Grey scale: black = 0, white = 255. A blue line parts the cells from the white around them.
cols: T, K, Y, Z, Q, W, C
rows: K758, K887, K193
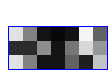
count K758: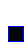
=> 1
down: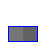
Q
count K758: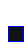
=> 2
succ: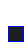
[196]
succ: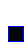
[19]

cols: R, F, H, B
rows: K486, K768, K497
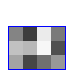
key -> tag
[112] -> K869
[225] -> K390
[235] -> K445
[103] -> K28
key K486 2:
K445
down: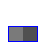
B
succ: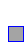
[70]
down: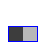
F
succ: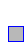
[247]
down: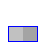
R
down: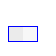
H

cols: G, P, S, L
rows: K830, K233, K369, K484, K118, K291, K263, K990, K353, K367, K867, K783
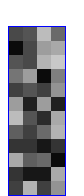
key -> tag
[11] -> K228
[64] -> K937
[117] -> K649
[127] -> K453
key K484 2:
K228
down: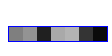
L
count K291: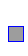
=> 2
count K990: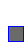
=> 1
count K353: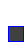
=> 0
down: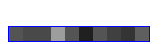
P
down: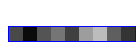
G

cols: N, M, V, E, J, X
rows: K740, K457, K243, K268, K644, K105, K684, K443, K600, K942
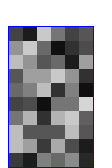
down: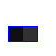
V
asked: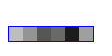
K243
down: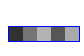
E
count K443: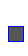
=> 4

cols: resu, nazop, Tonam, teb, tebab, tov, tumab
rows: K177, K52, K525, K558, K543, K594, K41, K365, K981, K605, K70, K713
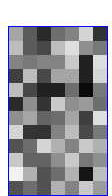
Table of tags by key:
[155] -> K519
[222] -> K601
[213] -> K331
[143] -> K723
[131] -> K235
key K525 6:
K601
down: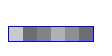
teb
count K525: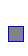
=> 3
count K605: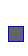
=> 2
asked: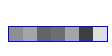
K41
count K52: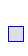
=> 1
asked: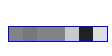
K525

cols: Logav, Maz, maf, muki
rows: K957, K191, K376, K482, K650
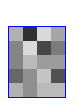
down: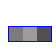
muki
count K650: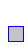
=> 0
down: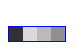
Maz

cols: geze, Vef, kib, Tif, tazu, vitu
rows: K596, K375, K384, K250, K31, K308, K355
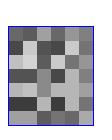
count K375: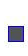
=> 1
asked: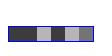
K308
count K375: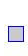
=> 2
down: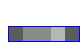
kib
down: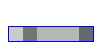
tazu

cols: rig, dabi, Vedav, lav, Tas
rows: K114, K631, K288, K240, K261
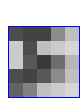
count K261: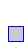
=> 1
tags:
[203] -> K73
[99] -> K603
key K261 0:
K603
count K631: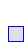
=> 0
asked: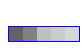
K261

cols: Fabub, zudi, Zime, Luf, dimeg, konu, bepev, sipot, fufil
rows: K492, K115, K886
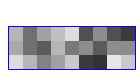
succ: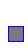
[141]
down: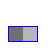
zudi
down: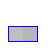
Luf
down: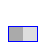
Fabub
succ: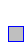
[221]
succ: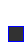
[231]
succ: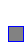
[161]

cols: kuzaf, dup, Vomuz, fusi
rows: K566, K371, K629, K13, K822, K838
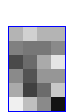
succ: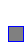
[119]
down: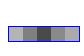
kuzaf
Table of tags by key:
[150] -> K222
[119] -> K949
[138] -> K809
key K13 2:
K222
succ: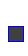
[107]
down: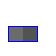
dup
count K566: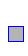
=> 3

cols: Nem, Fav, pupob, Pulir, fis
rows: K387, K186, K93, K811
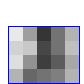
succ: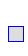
[146]
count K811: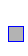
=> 2
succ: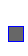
[115]

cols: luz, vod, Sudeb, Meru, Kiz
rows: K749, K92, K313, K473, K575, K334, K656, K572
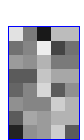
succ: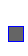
[133]
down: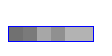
Kiz

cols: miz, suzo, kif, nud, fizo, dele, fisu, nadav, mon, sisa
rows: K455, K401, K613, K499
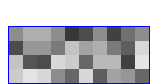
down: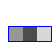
kif
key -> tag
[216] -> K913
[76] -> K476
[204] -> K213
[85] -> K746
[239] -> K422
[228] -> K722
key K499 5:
K913
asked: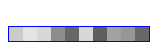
K499
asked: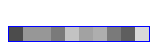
K401
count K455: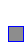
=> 4
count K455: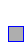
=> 2
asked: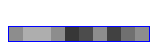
K455

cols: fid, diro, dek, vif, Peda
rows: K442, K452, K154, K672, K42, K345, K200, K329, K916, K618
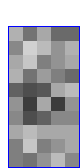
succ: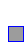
[127]
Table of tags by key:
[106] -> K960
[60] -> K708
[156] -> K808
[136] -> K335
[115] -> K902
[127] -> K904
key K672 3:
K904
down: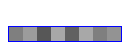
dek
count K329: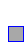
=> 4

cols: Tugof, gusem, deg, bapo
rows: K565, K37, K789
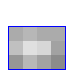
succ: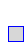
[162]
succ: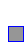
[183]

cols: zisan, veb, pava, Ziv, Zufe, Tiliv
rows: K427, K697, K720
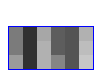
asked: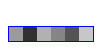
K720
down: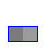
zisan
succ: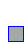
[93]

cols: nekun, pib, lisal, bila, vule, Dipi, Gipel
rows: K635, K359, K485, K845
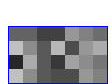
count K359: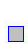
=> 1
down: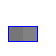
Gipel
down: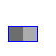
Gipel
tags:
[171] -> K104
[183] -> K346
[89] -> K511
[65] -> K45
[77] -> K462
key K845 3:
K462

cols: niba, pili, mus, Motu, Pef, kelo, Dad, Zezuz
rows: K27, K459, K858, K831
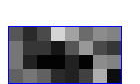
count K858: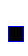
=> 3
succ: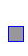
[74]
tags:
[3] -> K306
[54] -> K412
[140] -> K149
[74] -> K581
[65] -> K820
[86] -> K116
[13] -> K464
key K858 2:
K306
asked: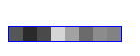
K27
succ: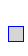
[162]
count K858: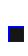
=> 0
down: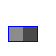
Dad

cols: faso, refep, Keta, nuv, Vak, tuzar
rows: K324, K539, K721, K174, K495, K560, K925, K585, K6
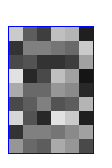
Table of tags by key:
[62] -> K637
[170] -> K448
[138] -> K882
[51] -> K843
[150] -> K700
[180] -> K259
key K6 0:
K700
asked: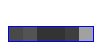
K721
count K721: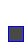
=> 1

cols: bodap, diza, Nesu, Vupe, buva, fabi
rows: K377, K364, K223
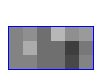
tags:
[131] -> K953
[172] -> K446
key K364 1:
K446
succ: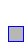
[143]
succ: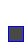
[131]
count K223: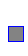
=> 3
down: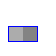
diza

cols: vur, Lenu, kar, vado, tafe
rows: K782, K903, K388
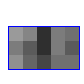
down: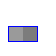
vur
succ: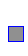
[101]
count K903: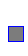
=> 2
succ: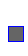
[70]

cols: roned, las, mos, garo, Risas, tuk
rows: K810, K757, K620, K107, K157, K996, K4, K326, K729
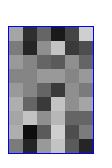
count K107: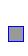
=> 3
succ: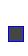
[207]
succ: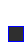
[101]
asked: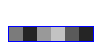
K729
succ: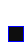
[90]
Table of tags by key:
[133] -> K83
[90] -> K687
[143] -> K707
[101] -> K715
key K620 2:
K715
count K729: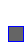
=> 0

